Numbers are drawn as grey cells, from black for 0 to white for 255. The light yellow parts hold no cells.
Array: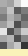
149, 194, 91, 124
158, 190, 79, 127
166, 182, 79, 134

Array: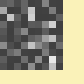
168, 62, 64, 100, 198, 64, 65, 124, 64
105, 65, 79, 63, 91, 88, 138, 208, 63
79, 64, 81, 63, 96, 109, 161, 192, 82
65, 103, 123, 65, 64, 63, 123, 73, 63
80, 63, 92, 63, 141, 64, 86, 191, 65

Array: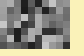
161, 100, 123, 28, 68, 122, 32, 87, 154, 112
199, 118, 173, 49, 70, 172, 133, 99, 116, 126
109, 183, 31, 132, 171, 64, 182, 181, 164, 117

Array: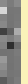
214, 118, 119
136, 116, 122
138, 126, 142
115, 116, 123
141, 115, 120
92, 113, 123

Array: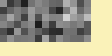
64, 101, 123, 106, 155, 127, 132, 73, 37, 124, 180, 105, 136
133, 114, 78, 123, 137, 27, 124, 61, 141, 136, 121, 133, 89
101, 143, 118, 120, 123, 58, 163, 78, 139, 118, 108, 107, 139

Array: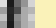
159, 40, 76, 170, 181
159, 27, 128, 171, 189

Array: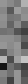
135, 89, 156, 139
141, 100, 138, 93
143, 142, 132, 98
89, 131, 147, 124
19, 111, 90, 65
122, 65, 148, 93
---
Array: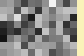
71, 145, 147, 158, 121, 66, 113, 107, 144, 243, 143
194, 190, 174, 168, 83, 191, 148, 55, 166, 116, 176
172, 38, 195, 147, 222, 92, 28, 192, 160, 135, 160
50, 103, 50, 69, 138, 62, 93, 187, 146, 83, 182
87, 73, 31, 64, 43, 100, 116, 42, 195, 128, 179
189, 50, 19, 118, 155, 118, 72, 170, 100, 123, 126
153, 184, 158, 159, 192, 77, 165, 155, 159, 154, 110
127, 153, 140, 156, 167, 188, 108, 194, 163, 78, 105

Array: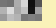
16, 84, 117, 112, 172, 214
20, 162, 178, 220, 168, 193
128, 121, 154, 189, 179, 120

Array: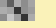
141, 164, 154, 95, 174
143, 156, 173, 164, 52
52, 171, 140, 197, 158

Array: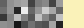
68, 156, 98, 145, 157, 165, 67, 124, 136
167, 101, 112, 148, 38, 237, 104, 150, 205
97, 193, 56, 130, 191, 130, 86, 193, 135
164, 35, 144, 138, 23, 76, 113, 89, 80

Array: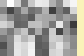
223, 245, 182, 254, 204, 119, 199, 236, 232, 176, 138
95, 213, 131, 70, 113, 167, 112, 125, 177, 63, 125
160, 142, 176, 134, 107, 115, 91, 174, 167, 165, 133
137, 59, 211, 190, 100, 104, 191, 193, 168, 121, 232
148, 105, 155, 121, 169, 197, 108, 170, 102, 204, 69
161, 140, 117, 139, 218, 183, 210, 96, 113, 207, 201
182, 138, 80, 136, 227, 217, 238, 91, 99, 194, 228
161, 152, 105, 134, 230, 214, 243, 100, 90, 211, 219

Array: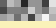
63, 226, 98, 188, 163, 39, 149, 148
117, 194, 71, 128, 127, 123, 204, 148
243, 175, 159, 177, 112, 182, 69, 186
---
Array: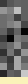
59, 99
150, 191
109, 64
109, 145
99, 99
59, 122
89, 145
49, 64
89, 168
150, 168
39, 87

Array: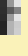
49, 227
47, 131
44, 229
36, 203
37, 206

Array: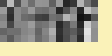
72, 81, 111, 147, 156, 54, 115
155, 138, 153, 110, 38, 133, 192
129, 138, 102, 61, 104, 151, 32
142, 133, 156, 118, 40, 121, 204
101, 111, 142, 133, 48, 92, 225
124, 124, 152, 126, 44, 107, 216

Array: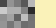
72, 122, 184
203, 175, 44
144, 98, 114
149, 152, 116

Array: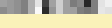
161, 144, 175, 66, 206, 124, 39, 227
139, 144, 175, 42, 206, 159, 116, 230

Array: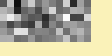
87, 16, 202, 151, 102, 41, 107
180, 34, 120, 143, 105, 175, 130
200, 192, 87, 44, 151, 66, 212
132, 107, 58, 58, 104, 160, 134
154, 225, 118, 131, 193, 167, 142
172, 109, 151, 123, 145, 119, 132
